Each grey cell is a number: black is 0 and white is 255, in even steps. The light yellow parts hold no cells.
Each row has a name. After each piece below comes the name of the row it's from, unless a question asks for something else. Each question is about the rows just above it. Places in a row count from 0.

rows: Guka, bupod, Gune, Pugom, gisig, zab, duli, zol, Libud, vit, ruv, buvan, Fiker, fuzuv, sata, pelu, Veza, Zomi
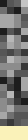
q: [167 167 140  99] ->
Pugom
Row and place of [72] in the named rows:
zol, 1
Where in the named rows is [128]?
Fiker, 0
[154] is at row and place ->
Libud, 2
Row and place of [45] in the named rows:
fuzuv, 2

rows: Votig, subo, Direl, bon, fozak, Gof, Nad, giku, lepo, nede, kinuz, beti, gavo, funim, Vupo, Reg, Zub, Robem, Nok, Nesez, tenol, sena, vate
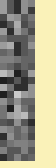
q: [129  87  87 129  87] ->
sena
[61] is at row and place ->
subo, 4

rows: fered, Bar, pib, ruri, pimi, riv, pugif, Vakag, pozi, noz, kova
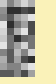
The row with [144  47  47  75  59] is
Bar
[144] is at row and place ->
Bar, 0
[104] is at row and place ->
riv, 3
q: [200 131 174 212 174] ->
fered
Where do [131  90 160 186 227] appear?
pib
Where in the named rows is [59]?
Bar, 4

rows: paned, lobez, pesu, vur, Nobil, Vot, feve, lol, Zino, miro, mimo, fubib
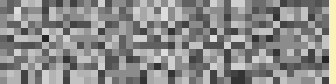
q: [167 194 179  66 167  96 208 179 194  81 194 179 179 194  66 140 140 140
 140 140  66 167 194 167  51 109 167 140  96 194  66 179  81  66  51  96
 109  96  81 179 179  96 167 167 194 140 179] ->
mimo
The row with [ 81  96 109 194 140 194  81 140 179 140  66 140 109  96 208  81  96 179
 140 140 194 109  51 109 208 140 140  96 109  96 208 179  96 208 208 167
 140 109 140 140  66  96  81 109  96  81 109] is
miro
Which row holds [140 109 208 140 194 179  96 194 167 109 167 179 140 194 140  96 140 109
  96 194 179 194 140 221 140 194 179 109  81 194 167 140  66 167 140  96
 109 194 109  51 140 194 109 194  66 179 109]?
lol
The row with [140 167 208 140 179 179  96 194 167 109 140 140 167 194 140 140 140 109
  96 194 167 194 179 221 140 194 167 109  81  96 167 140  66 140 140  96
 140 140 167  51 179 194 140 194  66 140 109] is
pesu
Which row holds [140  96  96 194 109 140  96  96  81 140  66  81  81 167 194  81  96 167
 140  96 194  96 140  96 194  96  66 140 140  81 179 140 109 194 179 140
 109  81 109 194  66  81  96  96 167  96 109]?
vur
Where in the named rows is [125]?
lobez, 14
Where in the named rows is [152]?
Nobil, 12

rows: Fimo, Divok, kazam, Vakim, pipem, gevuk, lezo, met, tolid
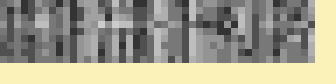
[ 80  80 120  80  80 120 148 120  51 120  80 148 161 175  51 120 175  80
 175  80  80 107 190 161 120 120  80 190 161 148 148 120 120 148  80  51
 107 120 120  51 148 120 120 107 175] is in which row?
met
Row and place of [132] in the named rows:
tolid, 9
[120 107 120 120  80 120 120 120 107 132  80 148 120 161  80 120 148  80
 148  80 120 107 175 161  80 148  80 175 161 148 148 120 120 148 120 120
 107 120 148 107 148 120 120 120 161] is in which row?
tolid
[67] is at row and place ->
gevuk, 39
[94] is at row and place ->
kazam, 28

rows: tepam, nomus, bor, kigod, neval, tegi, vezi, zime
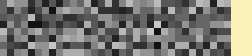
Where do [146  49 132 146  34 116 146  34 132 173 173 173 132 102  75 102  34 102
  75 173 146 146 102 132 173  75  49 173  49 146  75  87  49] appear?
zime
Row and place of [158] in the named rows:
tegi, 10
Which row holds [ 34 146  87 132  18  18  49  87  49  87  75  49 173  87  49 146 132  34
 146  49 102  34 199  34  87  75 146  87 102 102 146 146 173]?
kigod
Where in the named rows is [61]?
vezi, 2
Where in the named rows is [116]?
zime, 5

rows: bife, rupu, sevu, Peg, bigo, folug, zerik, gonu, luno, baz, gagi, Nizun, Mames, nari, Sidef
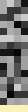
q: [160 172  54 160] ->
luno
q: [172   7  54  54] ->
nari
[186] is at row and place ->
folug, 3
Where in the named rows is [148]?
Nizun, 3
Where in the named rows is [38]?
Mames, 1

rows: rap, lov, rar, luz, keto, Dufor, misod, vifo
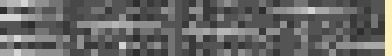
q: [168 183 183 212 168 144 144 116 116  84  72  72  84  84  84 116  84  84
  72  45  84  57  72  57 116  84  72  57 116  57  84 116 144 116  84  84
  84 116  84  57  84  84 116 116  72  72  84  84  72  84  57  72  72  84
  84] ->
rap
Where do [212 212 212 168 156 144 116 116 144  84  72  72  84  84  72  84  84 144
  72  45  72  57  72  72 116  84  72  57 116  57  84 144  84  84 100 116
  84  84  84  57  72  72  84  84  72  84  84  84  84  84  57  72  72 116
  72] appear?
rar
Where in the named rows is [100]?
rar, 34
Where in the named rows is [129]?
lov, 24
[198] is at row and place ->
Dufor, 0

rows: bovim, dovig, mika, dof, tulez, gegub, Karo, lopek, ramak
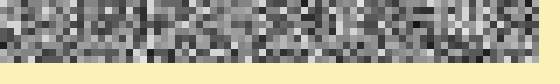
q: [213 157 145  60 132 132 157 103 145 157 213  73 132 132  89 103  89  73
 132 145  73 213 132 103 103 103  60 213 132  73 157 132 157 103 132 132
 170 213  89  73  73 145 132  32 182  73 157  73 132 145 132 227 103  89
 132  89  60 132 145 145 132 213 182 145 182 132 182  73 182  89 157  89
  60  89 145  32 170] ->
bovim
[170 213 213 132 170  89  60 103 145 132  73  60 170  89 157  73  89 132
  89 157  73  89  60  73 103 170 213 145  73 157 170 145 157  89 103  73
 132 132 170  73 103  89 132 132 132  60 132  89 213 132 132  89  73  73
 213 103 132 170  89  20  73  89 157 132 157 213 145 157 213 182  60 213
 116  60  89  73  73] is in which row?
dof
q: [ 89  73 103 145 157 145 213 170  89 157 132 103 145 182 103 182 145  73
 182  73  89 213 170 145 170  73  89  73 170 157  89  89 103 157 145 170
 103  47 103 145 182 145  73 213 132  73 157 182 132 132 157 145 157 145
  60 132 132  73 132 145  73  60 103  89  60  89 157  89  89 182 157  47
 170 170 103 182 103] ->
gegub
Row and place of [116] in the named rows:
dof, 72
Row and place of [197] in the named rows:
Karo, 43

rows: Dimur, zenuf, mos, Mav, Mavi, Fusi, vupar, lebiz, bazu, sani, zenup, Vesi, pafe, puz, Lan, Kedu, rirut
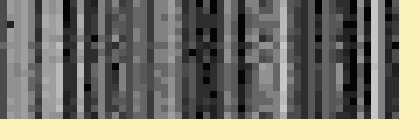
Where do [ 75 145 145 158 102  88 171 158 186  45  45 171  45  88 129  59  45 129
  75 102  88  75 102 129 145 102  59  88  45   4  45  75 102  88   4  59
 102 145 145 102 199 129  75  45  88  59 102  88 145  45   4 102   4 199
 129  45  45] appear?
Vesi
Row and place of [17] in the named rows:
Mav, 9
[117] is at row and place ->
Lan, 19
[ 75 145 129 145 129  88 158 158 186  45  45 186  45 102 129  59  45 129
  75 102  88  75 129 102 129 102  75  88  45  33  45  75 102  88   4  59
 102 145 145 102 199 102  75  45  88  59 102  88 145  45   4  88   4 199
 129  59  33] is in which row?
zenup

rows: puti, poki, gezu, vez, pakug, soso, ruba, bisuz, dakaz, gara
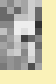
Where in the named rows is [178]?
puti, 2
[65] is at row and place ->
soso, 3
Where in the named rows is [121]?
gara, 0

